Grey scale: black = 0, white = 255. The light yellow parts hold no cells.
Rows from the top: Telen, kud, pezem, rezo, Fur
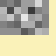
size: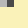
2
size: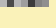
7
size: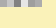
6
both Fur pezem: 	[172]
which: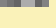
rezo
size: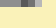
6

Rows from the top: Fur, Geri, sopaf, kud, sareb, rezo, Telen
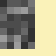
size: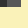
3
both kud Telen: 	[62]
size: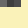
3
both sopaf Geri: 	[104]
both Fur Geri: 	[88]
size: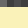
4
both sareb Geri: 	[104]

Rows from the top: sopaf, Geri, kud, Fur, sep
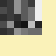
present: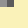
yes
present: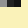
yes
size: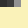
3
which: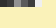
sopaf
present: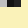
no
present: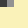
yes

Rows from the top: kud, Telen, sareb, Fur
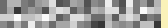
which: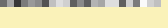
Telen
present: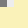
yes
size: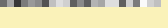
23
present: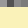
yes

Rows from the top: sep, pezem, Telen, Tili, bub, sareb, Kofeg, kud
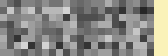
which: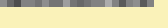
sep
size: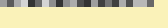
22

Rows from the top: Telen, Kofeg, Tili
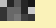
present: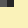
yes
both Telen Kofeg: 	[38]
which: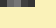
Tili
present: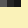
yes
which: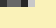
Kofeg
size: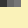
3
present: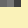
yes

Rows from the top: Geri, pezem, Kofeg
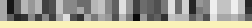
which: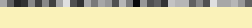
Kofeg
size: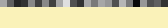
24
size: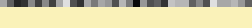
36
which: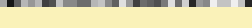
Geri
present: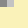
no
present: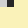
yes

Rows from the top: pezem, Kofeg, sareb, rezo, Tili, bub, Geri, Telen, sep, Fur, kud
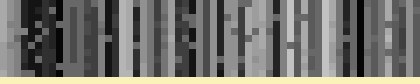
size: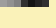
7
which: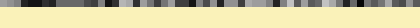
Fur
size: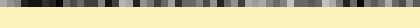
60
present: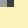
yes

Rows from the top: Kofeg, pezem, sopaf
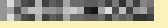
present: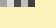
yes
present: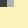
yes
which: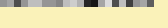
pezem

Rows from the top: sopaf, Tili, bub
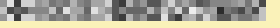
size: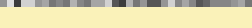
36
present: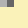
no
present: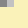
yes
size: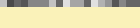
20
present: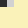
no

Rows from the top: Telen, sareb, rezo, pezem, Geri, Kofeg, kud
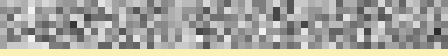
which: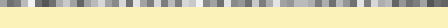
Kofeg
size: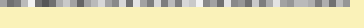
50
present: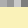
yes

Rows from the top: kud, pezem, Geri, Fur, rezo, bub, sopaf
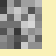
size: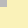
1
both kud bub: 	[99]
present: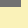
yes
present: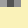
no
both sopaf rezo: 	[143]

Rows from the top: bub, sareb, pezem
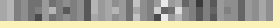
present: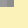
yes
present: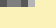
no
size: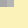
2
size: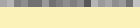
20
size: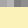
4
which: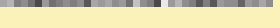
pezem

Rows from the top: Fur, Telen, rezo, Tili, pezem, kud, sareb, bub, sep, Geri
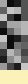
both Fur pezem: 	[12]
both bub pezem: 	[182]
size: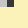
2
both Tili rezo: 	[55]

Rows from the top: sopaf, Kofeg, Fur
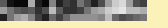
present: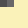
no
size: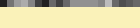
20
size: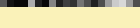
20
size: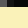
4
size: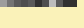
11

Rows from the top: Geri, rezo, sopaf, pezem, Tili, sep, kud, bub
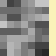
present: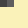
no
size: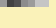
7
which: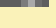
Tili
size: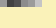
6
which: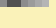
sopaf
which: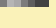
kud

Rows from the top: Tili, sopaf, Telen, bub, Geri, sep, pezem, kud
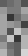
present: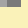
no
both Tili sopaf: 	[122]
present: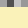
yes
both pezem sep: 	[180]

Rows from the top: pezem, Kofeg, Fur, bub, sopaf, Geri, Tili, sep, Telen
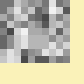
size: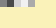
5
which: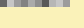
bub

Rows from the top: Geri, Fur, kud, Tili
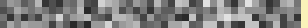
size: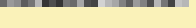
27
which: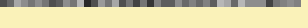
Fur
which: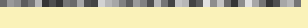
Geri
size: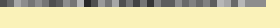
38
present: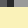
yes
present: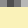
no

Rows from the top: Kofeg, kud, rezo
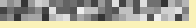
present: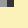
no
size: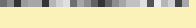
27

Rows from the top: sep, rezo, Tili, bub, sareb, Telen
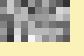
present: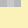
no
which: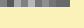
bub

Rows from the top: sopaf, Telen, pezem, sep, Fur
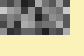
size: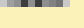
10
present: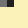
yes
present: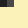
no
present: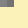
yes
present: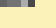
no
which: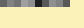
pezem

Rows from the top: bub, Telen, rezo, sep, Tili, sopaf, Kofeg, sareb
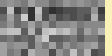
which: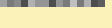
sareb
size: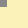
1
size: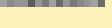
15
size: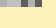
6
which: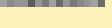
Kofeg
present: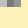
no

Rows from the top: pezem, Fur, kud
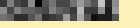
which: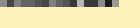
Fur
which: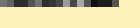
kud
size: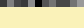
12

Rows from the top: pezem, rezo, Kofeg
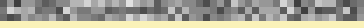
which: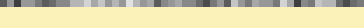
pezem
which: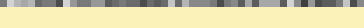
rezo
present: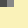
yes
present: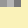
no
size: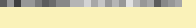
26

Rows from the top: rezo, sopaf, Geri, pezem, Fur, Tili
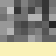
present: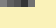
yes
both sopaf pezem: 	[69]
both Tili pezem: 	[97]
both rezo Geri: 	[113]
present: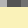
no

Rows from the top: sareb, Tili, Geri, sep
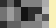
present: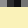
no
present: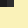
no

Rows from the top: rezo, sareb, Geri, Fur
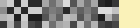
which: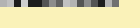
Geri
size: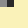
2
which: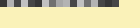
Fur
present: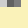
yes

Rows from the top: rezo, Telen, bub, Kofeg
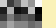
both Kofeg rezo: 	[106]
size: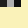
3
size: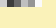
6
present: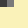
yes
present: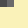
no
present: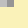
yes
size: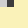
2

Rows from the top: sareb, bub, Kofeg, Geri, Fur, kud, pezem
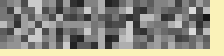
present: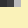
yes
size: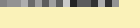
17

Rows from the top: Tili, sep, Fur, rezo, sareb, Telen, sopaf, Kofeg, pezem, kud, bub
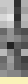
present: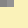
yes
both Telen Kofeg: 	[133]
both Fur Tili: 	[47]
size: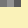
3
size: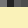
4

